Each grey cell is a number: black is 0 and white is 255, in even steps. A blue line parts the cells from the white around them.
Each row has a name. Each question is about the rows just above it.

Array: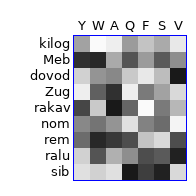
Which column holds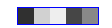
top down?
Y
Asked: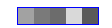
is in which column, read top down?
S

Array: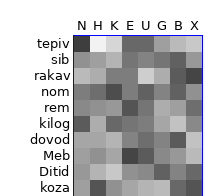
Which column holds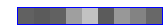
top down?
B
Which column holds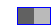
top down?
G
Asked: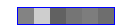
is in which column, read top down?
U
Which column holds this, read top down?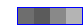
U
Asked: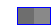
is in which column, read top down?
X
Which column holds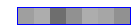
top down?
H

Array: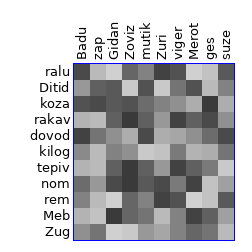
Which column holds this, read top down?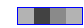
Badu
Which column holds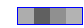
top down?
Merot

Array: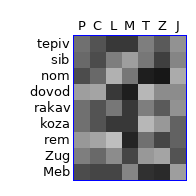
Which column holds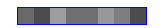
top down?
P
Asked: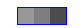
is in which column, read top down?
P

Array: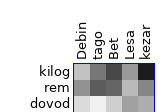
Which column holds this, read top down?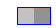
Debin
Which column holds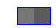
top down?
tago
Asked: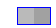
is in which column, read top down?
Lesa
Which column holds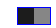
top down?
kezar

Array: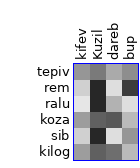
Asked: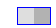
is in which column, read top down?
dareb
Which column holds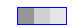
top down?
kifev
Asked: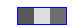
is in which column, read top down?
dareb
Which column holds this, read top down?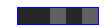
Kuzil
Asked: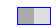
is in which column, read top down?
dareb
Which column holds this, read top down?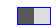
dareb

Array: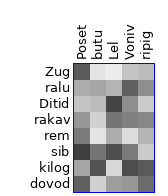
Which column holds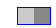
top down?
ripig
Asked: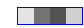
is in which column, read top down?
butu
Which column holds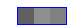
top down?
Voniv

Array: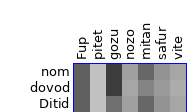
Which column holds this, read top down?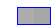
vite

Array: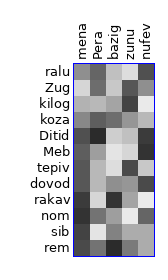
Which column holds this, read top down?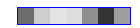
bazig
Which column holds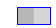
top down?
Pera
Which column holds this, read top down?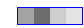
bazig

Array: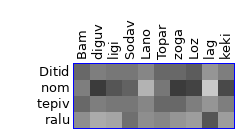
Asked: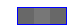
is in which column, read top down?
Topar
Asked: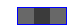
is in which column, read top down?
zoga

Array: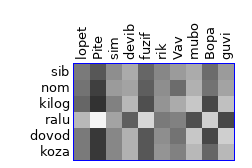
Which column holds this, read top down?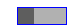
devib
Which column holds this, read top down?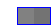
Vav
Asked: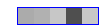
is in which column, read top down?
mubo
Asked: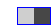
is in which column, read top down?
Bopa
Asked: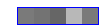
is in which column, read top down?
lopet
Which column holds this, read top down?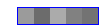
Vav
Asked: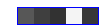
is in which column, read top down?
Pite

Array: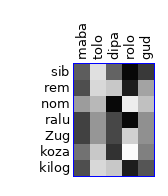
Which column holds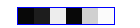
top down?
rolo
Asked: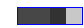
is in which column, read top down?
dipa
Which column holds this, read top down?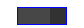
dipa
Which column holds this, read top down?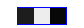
rolo
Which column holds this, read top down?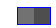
maba
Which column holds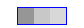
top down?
tolo

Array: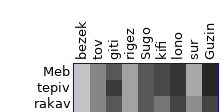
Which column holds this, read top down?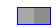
sur
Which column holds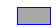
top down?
sur
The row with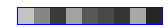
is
tepiv

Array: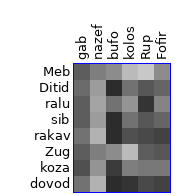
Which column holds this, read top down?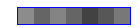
Fofir
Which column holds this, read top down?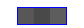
Rup
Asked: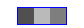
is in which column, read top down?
kolos
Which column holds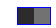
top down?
bufo
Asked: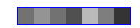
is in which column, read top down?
kolos
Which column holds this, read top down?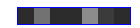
bufo
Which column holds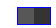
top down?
Rup

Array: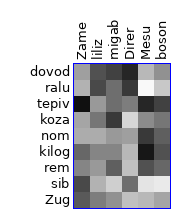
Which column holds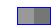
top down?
liliz
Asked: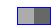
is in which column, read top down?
Zame
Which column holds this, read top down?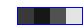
Mesu
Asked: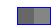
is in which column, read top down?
Zame
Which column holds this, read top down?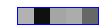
Zame
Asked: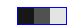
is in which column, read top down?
Mesu
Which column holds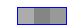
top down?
liliz

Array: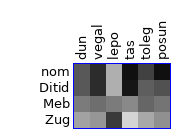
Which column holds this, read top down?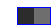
vegal
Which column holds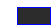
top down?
vegal
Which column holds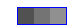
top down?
posun
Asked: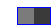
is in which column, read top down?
lepo
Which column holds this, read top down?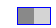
tas
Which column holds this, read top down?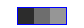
vegal
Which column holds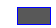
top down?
dun

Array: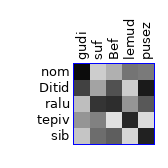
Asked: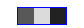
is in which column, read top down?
pusez
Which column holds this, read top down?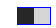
lemud
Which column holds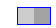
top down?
suf

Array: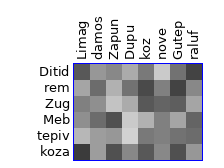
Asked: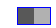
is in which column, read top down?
koz
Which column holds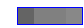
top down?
nove
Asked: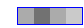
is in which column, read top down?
Dupu
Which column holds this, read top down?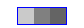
nove
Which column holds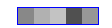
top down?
Zapun
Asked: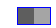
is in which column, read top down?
Gutep

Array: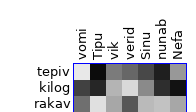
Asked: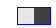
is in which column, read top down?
vomi
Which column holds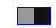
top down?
Nefa

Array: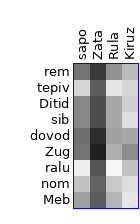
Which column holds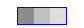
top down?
Kiruz
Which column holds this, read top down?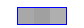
Rula
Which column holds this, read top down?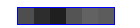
Zata
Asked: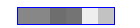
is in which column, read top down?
sapo

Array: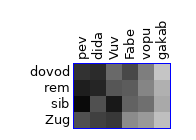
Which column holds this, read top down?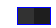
pev
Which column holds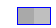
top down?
gakab
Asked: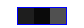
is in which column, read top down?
pev

